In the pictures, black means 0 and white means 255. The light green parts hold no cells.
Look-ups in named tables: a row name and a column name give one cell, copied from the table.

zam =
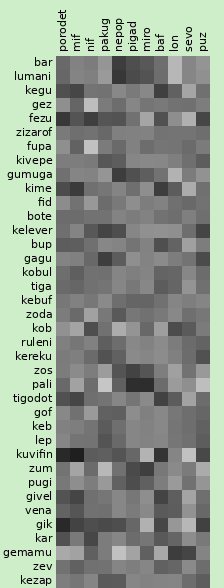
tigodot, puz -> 108
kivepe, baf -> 135
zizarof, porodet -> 122
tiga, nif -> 113
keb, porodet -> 129
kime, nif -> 112
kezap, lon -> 133

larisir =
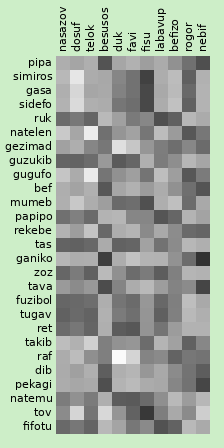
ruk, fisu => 135
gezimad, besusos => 119
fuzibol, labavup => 104
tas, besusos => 171
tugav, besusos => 177
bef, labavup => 172

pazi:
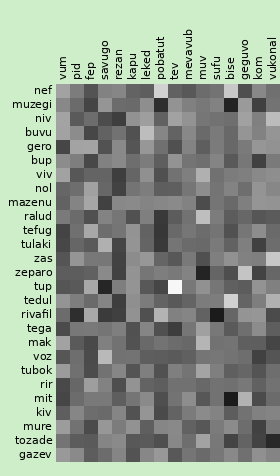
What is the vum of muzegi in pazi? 136
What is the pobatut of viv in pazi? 80
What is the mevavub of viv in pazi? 127
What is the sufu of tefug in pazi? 116
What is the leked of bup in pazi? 124
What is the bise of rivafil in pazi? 102

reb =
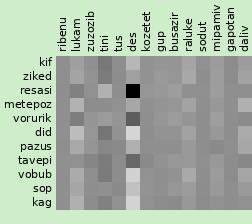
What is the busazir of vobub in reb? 146
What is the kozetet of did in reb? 142
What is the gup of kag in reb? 140
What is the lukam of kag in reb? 176
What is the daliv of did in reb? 170
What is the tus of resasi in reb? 142
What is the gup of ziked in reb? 153
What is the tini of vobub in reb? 123
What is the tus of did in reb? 146
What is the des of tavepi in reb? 104
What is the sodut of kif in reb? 145
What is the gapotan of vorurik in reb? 142
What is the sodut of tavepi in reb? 144
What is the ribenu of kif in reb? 143
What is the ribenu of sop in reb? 143
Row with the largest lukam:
did

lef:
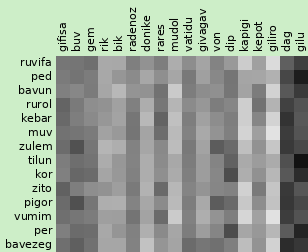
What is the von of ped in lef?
136
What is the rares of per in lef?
138
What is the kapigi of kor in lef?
174
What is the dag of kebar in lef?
51
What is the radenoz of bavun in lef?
148
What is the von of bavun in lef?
144
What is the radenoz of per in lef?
129
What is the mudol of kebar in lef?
192
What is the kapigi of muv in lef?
211
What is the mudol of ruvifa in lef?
173
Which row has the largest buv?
bavun

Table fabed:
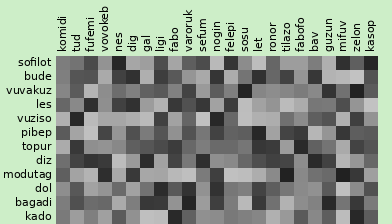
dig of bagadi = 126
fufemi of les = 47
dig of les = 49
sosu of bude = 116
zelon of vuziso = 63
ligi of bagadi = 58
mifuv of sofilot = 48
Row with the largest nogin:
sofilot

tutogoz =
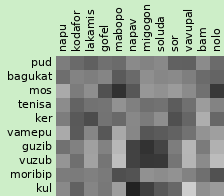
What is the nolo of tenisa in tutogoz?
131
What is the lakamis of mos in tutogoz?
142
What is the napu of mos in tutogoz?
170
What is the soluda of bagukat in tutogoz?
135
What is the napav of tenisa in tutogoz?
128
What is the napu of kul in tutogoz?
137
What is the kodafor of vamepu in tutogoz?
90
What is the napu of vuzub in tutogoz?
149
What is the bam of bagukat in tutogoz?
107
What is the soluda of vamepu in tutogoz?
91
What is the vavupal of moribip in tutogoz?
130
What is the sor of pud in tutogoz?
97
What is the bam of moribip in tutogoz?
111
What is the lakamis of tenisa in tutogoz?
114
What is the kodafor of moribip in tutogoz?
123
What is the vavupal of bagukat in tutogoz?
127
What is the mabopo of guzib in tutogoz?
183
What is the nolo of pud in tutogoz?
107
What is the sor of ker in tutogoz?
80
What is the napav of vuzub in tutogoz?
66

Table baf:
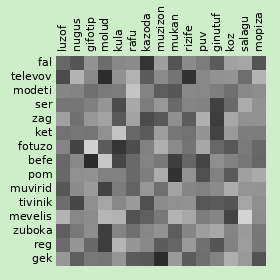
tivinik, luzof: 108
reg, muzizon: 92
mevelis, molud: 182
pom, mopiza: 170
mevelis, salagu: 212
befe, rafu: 105
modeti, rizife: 137
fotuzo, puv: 167
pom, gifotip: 146
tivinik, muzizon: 140

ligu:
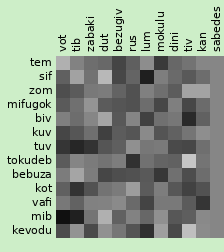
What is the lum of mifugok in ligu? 109
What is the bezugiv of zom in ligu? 99
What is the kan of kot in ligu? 82
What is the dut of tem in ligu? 104
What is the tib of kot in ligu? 51
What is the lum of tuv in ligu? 119
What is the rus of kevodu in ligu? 84
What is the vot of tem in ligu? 176
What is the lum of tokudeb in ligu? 113
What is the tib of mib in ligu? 32
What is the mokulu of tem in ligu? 58
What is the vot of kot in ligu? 96
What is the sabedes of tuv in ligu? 134
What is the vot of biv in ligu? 127
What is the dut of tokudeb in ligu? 115
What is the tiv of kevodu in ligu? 191
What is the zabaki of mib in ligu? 116
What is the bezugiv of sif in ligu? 71
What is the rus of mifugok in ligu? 81

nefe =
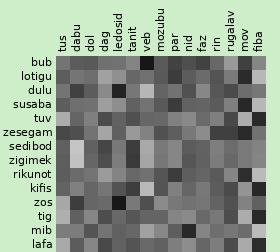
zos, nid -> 114
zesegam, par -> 94
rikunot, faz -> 101
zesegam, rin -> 64
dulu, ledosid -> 35
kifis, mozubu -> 84
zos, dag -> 106
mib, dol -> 84
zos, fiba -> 97
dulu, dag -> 138
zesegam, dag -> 165
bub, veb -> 23
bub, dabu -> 92
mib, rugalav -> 119
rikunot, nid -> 94
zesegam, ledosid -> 96
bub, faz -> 66
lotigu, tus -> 93

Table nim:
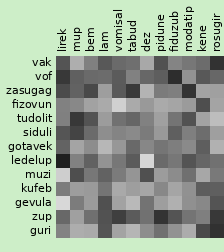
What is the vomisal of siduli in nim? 132
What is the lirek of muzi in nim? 206
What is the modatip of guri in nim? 172
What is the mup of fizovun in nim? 136
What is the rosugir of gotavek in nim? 177
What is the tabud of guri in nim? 181
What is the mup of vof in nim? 96
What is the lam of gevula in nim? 80
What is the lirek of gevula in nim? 216
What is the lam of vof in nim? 108
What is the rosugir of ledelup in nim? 113
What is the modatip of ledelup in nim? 84
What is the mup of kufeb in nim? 157
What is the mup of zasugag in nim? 98
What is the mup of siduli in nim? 68
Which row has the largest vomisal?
fizovun

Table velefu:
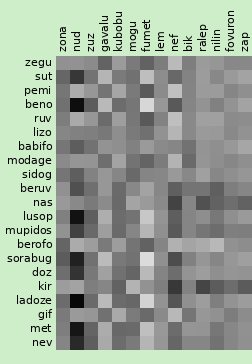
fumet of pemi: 90
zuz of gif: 150
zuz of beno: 92
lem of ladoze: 147
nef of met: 108
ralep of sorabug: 150
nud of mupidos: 65
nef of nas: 67
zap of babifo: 166
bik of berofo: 164
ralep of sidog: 160
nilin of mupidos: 109

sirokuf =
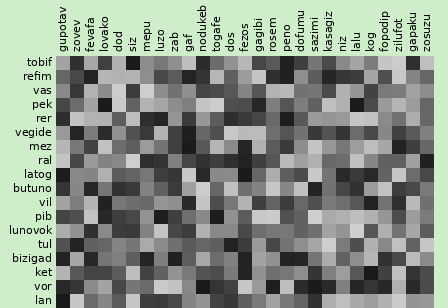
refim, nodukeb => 52
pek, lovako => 27
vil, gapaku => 186
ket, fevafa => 68
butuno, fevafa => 38
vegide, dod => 145
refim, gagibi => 196
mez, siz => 93
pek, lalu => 27
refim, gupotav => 102
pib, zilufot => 76
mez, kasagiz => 152
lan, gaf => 132
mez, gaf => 27

